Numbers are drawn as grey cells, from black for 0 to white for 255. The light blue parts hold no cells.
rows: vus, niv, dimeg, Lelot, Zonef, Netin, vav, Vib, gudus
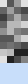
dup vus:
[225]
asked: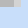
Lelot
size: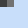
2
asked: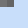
vav

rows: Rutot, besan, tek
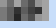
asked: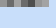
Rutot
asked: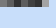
besan

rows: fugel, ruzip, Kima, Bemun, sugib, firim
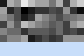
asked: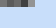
Bemun
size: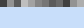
12
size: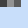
3
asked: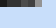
ruzip
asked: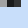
firim
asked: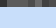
sugib

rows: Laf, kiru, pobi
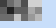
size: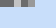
5
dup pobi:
[108]
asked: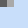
kiru
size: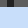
4
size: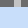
4
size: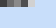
5
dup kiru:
[94]

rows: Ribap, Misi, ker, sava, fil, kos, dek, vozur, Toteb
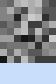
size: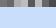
8
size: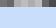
8
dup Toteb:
[61]
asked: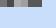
Misi

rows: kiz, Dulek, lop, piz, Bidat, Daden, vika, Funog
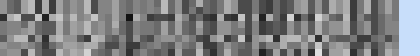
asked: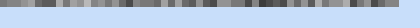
Bidat
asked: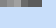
Bidat
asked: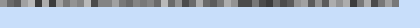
kiz
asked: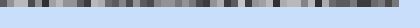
Daden

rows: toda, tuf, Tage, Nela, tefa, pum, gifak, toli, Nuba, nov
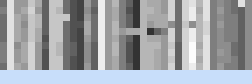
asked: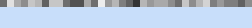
Nela
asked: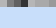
toda
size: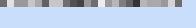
26
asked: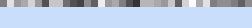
Nuba
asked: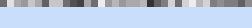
tefa

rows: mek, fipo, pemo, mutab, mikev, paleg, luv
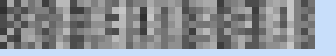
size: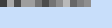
13
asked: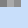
mek
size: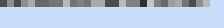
30
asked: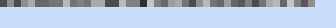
pemo
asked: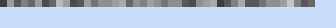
luv
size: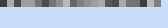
23
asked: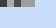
mikev

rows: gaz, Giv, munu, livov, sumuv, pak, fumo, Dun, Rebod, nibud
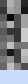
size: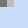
2
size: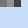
3
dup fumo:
[117]

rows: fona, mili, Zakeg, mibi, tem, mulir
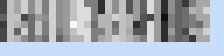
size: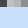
4
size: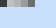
5
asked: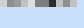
fona
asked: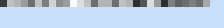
mibi
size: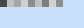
9
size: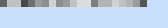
21
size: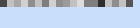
19

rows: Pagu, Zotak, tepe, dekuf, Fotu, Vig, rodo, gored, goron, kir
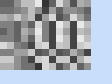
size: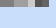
7
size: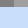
4
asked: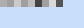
tepe
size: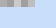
5
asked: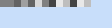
Vig
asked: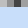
Zotak

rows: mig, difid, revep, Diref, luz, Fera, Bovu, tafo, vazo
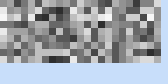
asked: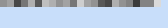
mig
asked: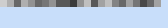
Fera
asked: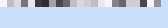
revep
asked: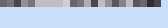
tafo

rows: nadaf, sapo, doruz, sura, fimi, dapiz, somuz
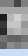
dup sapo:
[167]
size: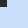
1
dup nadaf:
[127]
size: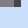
3
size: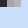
3
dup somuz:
[140]

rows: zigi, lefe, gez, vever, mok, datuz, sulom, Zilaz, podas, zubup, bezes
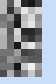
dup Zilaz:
[115]
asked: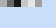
sulom

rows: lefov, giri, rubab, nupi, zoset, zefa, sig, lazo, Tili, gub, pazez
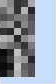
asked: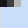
pazez
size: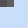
2

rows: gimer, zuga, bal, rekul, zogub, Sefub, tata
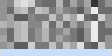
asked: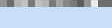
zuga
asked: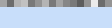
Sefub
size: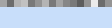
16

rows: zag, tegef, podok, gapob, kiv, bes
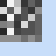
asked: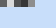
tegef
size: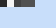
5
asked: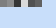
gapob
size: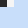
2

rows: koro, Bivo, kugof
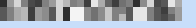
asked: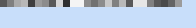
kugof
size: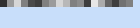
19
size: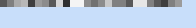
26
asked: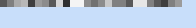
Bivo
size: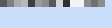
15

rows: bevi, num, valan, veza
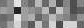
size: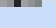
6
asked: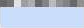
valan
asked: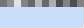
bevi
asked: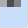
bevi
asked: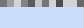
veza

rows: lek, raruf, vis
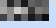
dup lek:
[97]
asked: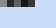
vis

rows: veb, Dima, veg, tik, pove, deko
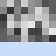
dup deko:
[108]
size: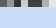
8
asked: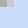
veg
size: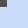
1

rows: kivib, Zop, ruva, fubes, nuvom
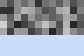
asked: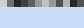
fubes
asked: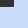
Zop
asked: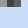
nuvom
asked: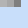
Zop

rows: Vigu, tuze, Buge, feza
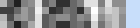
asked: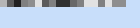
Vigu
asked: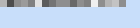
Buge
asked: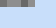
Buge
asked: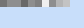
Buge
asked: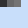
feza

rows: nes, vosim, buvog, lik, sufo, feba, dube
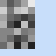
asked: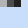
lik
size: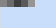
5

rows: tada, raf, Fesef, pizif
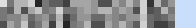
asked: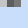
pizif
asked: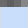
Fesef
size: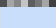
8

